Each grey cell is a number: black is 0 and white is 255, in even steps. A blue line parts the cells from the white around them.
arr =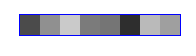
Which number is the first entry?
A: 75
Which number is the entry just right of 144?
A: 202
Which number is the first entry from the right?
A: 159
